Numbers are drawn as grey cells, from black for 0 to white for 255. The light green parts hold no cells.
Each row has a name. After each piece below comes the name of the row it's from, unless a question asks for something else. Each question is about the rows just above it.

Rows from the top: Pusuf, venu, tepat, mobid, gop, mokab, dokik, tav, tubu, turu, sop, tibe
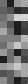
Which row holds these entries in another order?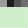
tav
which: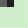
tibe
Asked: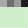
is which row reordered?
Pusuf
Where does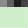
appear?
tibe
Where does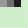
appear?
tav

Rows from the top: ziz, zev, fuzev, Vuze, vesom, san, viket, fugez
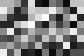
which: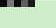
fugez
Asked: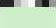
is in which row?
fuzev

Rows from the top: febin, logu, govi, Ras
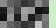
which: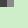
febin
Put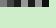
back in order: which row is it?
govi
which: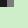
logu
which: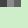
febin

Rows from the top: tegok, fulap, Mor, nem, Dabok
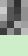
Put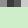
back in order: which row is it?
fulap
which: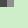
Mor
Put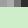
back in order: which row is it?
tegok

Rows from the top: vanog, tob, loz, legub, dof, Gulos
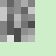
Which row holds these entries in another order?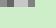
tob
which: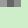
vanog

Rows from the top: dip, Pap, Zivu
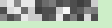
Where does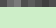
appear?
dip
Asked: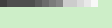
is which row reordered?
Pap
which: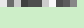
Pap
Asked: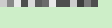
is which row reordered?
Zivu
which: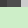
Pap
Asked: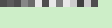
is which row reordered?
dip
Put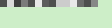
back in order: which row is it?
Zivu

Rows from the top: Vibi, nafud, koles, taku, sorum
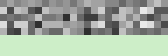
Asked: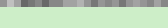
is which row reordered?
Vibi
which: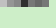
sorum
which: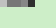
koles
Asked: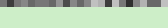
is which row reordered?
koles

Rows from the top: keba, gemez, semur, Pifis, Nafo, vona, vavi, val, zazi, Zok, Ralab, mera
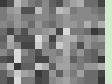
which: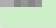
vona
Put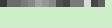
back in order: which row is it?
mera
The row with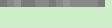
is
semur

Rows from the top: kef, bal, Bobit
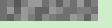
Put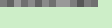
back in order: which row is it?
kef
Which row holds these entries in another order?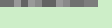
bal
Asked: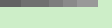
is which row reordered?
bal
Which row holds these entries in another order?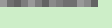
Bobit
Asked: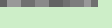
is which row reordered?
bal
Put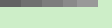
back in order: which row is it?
Bobit

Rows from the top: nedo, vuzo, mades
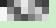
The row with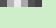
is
nedo
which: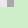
nedo
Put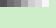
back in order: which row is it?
mades

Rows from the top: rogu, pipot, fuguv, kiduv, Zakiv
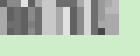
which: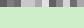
kiduv
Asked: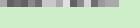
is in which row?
fuguv
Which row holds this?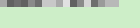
pipot

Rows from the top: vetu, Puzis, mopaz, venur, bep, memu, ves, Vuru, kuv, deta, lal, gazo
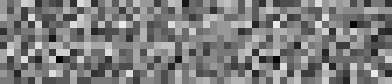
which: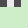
venur
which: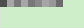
memu
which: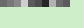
gazo
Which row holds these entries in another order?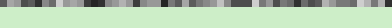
bep
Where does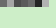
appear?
Vuru

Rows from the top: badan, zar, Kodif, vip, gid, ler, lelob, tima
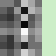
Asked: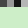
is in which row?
zar
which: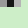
zar
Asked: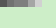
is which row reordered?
tima
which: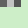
Kodif

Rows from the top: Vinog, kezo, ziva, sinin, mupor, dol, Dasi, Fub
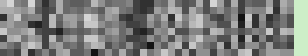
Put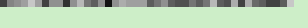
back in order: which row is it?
Dasi
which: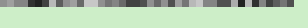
sinin
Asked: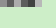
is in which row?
Fub

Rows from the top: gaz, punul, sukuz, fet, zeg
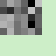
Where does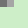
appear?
gaz
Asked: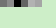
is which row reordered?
fet

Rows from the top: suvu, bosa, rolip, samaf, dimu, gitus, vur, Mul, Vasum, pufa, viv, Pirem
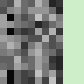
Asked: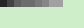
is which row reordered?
pufa
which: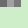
pufa
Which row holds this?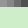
gitus

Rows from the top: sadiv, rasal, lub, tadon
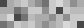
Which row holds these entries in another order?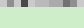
rasal
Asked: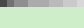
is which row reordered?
sadiv
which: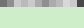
tadon
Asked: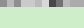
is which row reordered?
lub
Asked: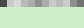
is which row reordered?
tadon
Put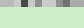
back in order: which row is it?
rasal

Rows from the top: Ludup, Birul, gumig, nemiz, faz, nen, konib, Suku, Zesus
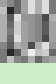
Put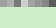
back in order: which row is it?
faz
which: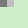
Zesus
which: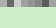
nemiz
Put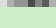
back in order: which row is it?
gumig
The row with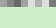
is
Ludup

